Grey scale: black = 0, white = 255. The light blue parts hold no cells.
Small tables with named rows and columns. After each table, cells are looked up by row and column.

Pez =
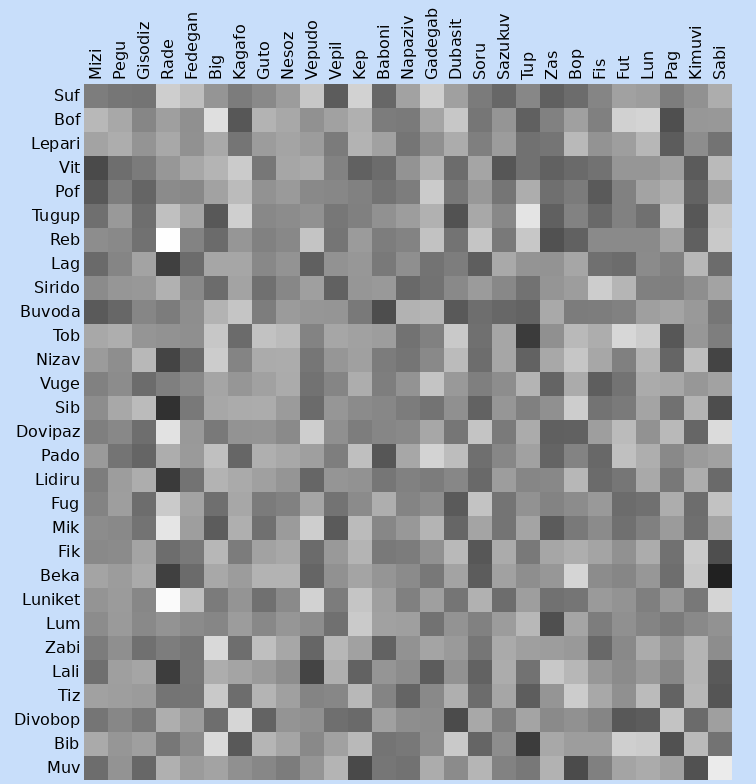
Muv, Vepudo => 149
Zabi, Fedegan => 118
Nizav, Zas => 168
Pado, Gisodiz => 101
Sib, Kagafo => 171
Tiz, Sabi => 85
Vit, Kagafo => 203
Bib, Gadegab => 141
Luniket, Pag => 152
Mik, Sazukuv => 116
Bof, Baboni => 124
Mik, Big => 92
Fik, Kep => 180
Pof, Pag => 174
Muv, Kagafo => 144
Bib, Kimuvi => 186
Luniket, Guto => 112
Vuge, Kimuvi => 151
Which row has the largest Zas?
Lali

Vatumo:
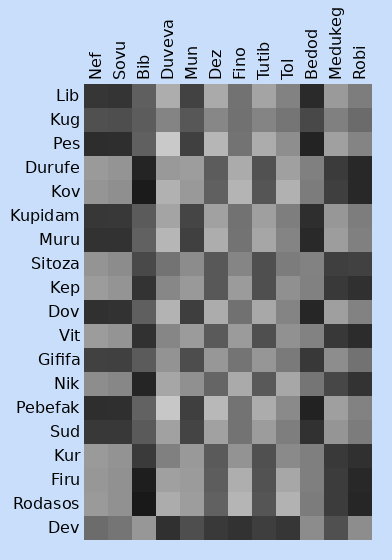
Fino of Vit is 155
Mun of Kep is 153
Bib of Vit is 49
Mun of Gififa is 77
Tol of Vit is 145
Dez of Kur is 90
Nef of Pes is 45
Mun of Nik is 144
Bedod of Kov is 124
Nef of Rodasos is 154
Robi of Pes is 132
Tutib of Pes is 172
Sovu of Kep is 148

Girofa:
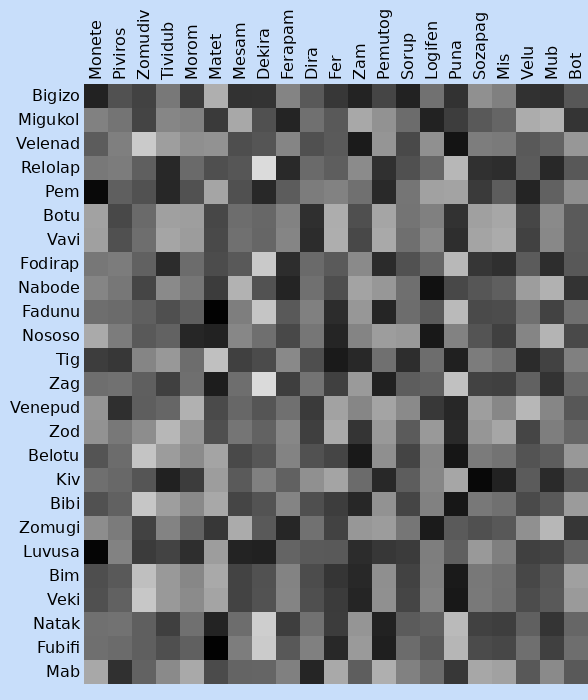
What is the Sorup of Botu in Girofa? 116
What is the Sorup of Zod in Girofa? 91
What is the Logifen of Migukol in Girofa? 34
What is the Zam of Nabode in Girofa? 163
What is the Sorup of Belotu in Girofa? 68
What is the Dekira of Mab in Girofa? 101

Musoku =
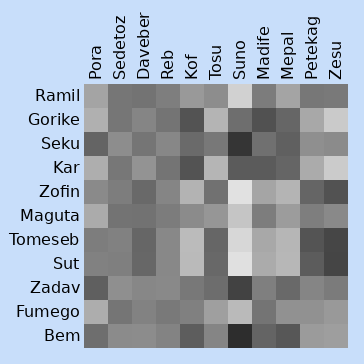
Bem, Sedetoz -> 139
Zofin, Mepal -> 180
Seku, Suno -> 53
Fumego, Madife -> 116
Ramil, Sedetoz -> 118
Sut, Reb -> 136
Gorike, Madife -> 81

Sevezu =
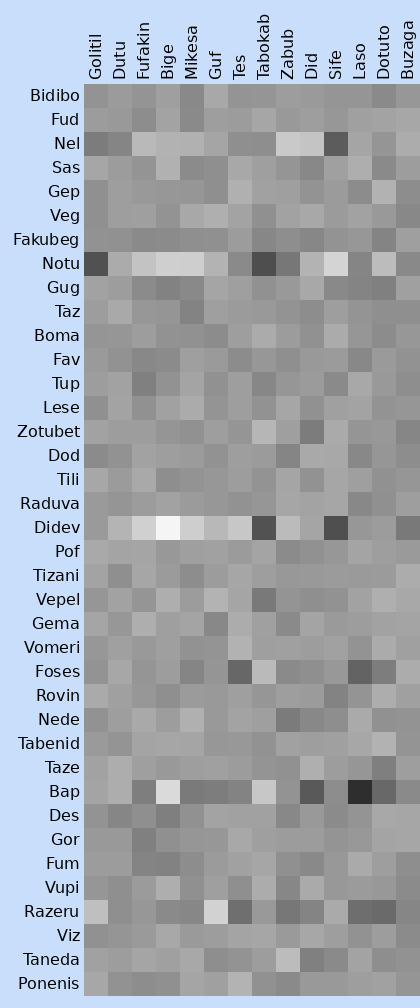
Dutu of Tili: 155
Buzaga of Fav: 146
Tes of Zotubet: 149
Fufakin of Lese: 145
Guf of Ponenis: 160
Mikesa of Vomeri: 146
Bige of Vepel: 174
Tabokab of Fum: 166
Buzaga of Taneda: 146
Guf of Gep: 143
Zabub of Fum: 144
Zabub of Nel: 201
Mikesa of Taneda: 168
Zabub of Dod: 133
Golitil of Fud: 156
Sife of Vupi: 152
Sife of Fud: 151
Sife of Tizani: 155
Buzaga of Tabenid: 148
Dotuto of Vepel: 175

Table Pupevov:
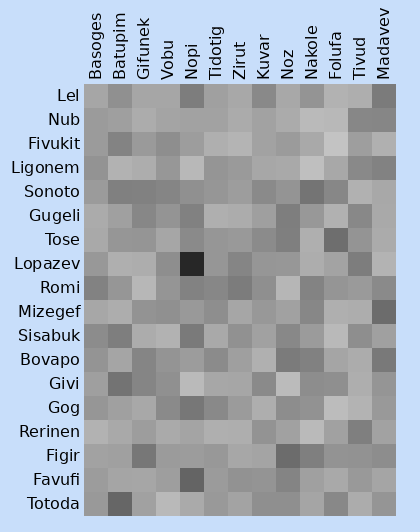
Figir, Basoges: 162
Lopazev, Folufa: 163
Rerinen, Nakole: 186
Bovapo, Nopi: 156
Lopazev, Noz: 151
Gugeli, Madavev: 169
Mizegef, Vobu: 144
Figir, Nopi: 156
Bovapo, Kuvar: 176
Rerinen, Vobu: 170
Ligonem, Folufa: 168
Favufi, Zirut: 146
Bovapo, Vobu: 148
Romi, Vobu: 149

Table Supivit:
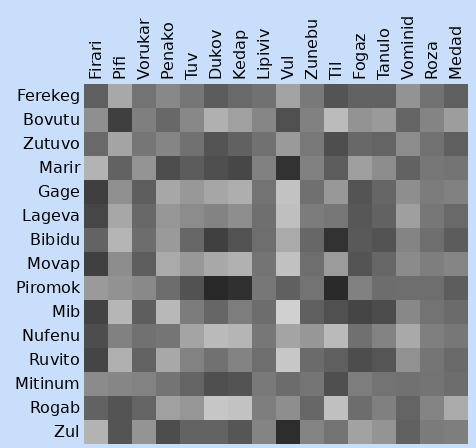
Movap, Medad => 133
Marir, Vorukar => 148
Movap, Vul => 193
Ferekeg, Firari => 95
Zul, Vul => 45
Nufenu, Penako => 117
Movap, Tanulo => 103
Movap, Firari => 64
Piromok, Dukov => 40
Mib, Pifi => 182
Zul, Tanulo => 148

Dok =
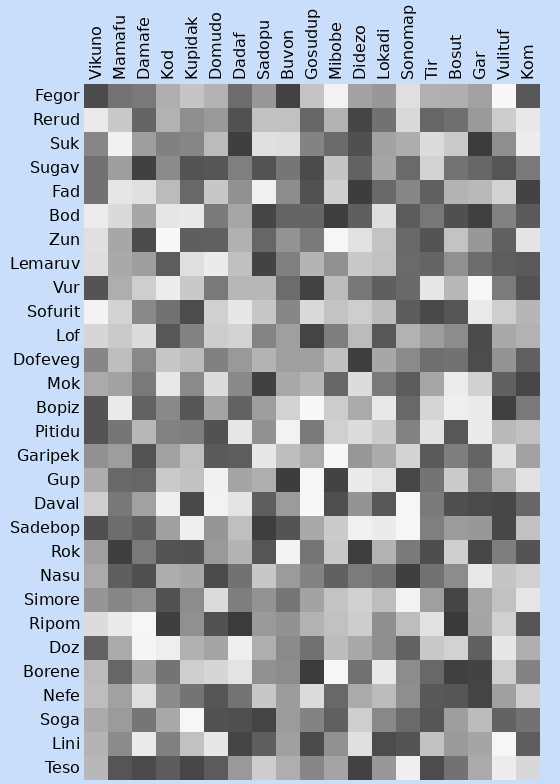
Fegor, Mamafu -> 115
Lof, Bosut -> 140
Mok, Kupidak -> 138
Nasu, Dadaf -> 114
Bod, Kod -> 230
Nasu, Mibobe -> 97
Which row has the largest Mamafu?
Suk

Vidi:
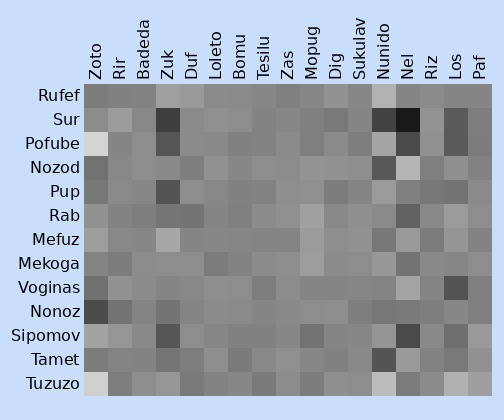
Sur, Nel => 25
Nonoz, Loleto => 139
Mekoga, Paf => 141
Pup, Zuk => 83
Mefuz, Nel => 153
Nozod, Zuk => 137
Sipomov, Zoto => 162
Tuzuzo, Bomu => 135
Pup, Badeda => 135
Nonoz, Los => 135
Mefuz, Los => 149
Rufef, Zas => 128
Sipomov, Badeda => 137
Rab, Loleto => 133
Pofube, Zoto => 212
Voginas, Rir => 146
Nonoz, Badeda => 132
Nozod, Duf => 126
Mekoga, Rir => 124

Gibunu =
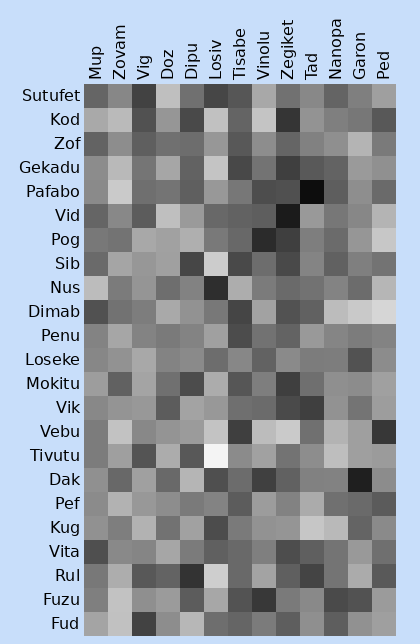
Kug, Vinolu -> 146
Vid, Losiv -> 104
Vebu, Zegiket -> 202
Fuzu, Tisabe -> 83
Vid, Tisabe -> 98
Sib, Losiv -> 204
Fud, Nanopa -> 94
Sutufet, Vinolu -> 168
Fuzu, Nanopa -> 74
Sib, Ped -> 115
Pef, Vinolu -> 156

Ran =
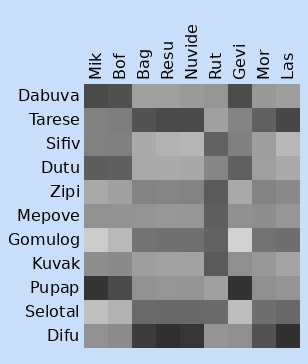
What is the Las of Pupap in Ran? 148
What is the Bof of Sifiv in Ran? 128
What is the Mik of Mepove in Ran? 145
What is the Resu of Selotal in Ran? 105
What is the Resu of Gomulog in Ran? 113
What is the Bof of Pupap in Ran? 75
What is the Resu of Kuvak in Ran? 162
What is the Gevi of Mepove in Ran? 144
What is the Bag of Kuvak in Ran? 158
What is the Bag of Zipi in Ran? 131
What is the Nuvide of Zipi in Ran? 131
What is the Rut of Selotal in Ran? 106
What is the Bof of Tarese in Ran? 126
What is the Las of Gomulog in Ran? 111
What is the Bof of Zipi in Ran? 160
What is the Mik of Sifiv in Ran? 129
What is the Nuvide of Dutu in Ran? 168
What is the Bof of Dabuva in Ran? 81
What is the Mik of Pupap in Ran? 53
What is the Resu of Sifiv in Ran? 177
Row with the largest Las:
Sifiv

